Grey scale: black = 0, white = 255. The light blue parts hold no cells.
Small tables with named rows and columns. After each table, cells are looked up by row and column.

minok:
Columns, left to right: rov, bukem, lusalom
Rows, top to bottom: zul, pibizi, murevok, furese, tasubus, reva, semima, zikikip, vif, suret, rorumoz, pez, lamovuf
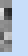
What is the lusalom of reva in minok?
136
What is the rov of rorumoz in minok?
165
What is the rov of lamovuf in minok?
125
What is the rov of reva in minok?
141
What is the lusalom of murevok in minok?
37
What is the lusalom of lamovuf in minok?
144
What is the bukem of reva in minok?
142
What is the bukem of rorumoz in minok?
111
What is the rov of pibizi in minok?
145
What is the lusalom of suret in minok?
185
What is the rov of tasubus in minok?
189
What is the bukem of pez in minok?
141
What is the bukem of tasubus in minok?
87
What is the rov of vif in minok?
95
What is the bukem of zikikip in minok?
143
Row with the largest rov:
murevok

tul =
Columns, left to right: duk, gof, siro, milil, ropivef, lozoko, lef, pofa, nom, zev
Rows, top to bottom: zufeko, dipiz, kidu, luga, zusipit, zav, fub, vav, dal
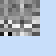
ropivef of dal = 148
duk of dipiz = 139
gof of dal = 240
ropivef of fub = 246
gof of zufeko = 164
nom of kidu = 150
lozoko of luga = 161

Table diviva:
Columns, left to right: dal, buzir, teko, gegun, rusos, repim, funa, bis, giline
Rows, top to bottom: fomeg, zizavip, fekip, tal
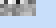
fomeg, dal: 223
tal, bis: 191
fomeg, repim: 221
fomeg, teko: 252
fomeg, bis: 103
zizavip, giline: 174
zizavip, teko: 173
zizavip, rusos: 126
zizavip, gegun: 143
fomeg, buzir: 70
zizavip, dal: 111
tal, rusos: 141
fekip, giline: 154
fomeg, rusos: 26
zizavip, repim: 157
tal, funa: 190
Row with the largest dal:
fomeg

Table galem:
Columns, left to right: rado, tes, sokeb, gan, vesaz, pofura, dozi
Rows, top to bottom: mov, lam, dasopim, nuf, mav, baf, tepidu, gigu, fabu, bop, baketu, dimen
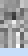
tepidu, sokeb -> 159
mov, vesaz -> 134
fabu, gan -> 155
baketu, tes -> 140
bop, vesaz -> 217
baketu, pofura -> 146
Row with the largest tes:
tepidu

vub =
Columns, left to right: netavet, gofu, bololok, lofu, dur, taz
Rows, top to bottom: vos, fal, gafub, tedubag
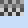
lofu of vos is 175
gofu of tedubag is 192
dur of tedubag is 56
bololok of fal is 163
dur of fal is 147
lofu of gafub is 65
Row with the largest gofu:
tedubag

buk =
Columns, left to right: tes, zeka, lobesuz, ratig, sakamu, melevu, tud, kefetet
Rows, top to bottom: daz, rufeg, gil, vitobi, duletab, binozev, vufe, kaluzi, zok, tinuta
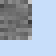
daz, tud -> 99
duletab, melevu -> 105
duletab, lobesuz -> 124
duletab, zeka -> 119
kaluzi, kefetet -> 139
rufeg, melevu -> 131
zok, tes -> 134
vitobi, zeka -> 116
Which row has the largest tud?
rufeg

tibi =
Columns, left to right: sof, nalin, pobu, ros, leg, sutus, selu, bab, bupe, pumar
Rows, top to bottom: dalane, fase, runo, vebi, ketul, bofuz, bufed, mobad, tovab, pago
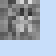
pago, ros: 104
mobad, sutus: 196
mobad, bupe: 147
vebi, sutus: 59
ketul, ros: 75
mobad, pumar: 128
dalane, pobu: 68
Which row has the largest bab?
dalane

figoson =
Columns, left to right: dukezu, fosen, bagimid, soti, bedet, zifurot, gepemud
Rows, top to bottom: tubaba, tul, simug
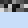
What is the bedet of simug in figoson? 102
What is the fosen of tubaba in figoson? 68
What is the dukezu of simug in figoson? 219
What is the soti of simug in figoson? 18
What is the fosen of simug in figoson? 143
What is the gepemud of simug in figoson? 63
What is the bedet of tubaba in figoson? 103
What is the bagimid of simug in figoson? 177
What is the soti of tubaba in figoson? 149
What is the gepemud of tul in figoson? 214
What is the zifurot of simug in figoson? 97
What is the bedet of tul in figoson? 13
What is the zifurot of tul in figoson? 131
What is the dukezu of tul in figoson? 127
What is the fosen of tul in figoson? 22
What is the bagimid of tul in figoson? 200
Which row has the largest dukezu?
simug

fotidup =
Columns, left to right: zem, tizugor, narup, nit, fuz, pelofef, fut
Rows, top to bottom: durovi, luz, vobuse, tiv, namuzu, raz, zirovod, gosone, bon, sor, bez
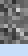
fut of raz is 101
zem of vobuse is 69
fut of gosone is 132
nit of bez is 110
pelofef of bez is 96
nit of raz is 104
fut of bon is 77
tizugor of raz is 91
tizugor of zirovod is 173
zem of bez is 62

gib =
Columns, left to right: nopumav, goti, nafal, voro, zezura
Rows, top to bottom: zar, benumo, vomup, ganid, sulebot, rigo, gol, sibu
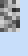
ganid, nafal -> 213
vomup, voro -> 43
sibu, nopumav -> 84
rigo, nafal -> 152
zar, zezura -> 220
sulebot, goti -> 97
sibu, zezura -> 211
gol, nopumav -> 183
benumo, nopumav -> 69
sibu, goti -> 126
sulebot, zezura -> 120
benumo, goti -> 133
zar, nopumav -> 94

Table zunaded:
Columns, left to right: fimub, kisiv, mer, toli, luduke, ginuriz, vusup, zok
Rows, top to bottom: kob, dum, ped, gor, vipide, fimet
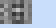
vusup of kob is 142
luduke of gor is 95
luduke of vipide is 145
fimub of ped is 170
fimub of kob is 135
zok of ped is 124
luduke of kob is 140
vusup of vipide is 151
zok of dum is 113
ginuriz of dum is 63
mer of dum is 121
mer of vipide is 117
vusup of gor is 153

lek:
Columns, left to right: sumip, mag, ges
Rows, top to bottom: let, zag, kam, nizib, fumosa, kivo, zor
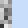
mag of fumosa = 72
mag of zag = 179
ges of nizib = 124
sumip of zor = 54
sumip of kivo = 158
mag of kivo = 178
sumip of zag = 156
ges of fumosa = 180
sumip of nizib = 199
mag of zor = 235
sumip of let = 188
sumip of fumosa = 198
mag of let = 208
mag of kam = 96
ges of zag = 169
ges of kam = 130
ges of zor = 209
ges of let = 142
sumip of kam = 212
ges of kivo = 131

